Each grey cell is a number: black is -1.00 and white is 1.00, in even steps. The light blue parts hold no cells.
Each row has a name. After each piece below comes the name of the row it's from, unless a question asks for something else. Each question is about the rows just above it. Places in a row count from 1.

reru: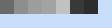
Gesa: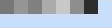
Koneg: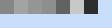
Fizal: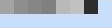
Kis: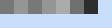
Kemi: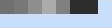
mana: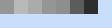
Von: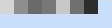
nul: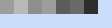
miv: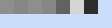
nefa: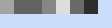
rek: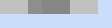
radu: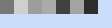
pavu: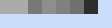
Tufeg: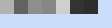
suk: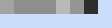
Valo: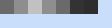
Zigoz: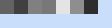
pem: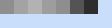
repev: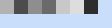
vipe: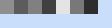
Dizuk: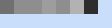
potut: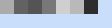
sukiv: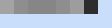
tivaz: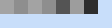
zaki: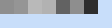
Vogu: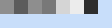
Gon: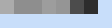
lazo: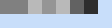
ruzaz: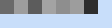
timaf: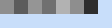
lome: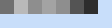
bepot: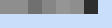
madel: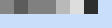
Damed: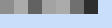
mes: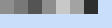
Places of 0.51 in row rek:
1 2 6 7
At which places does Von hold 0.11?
2
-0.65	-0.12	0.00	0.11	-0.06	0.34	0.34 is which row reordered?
pavu
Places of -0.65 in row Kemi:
6 7
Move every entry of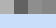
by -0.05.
0.35	-0.28	0.06	0.00
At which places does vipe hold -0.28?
2
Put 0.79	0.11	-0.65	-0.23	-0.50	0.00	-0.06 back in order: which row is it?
Zigoz

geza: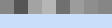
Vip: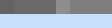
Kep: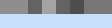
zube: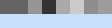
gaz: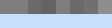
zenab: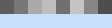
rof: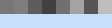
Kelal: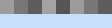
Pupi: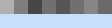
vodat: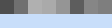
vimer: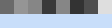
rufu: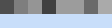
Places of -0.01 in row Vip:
6 7 8
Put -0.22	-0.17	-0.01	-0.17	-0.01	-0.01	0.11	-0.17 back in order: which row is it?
Vip

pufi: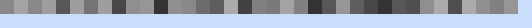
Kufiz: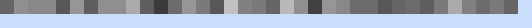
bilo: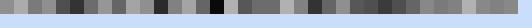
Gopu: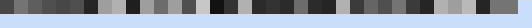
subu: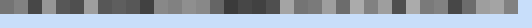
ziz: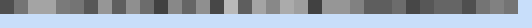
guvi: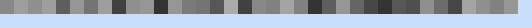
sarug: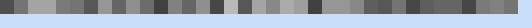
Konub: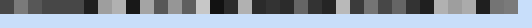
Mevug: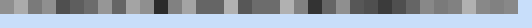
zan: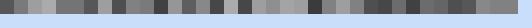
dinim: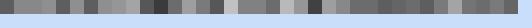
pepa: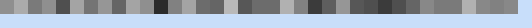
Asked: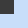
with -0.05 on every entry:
-0.59
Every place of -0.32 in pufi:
5 24 29
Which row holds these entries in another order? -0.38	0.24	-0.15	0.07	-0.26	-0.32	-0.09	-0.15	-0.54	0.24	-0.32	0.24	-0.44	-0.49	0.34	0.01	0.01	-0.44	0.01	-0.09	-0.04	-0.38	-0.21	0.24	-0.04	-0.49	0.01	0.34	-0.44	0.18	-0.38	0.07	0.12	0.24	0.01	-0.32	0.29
zan

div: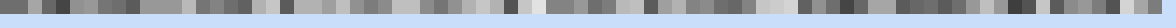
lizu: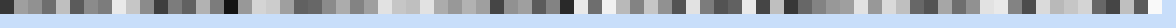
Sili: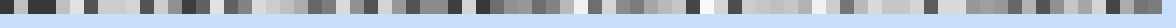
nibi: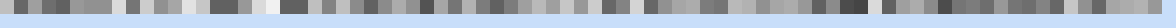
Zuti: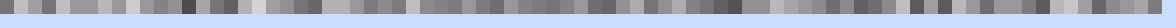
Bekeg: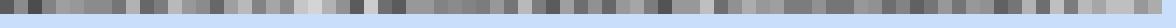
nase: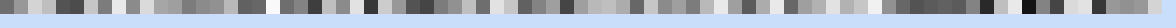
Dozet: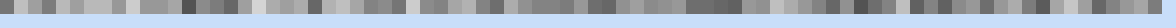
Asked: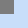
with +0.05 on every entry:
0.02
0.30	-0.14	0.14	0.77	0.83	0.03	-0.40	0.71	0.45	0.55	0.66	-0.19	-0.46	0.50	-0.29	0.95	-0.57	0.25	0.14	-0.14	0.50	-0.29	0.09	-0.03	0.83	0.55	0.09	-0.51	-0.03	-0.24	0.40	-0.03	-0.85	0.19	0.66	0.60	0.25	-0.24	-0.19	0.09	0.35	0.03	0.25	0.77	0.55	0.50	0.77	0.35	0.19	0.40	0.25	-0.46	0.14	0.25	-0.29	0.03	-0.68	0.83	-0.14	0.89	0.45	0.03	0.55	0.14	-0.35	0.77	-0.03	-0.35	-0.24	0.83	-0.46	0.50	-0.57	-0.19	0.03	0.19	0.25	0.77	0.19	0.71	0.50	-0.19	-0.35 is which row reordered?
lizu
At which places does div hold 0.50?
25 29 30 46 71
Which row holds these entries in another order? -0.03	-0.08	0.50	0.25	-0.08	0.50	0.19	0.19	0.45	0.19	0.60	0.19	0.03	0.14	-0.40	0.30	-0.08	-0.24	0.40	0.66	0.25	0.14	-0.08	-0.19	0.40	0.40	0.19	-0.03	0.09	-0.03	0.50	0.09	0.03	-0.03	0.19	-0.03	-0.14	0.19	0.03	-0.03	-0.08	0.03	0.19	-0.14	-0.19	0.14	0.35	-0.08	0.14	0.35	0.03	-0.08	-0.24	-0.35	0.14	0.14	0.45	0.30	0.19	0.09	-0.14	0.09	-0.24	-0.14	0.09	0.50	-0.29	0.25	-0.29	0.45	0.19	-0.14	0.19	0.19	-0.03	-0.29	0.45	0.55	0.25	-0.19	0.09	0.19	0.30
Zuti
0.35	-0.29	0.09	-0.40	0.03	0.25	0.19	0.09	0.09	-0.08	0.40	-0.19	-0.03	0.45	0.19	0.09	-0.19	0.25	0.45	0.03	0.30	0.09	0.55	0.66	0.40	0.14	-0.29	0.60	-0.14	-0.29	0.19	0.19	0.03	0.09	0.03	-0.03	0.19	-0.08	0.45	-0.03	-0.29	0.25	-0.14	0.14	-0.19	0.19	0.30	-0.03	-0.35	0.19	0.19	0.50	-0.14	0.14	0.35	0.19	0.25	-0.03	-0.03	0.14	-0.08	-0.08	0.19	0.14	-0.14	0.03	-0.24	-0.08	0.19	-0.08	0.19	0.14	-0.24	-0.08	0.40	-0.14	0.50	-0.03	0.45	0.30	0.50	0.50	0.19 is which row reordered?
Bekeg
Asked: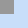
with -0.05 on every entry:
0.14
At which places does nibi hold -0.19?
2 44 47 76 79

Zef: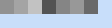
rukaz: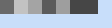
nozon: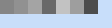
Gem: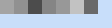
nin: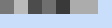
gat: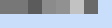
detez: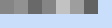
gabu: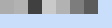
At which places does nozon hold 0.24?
6
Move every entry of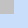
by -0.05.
0.47
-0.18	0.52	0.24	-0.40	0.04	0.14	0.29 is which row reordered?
nozon
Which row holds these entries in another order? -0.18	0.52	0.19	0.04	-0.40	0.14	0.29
Gem

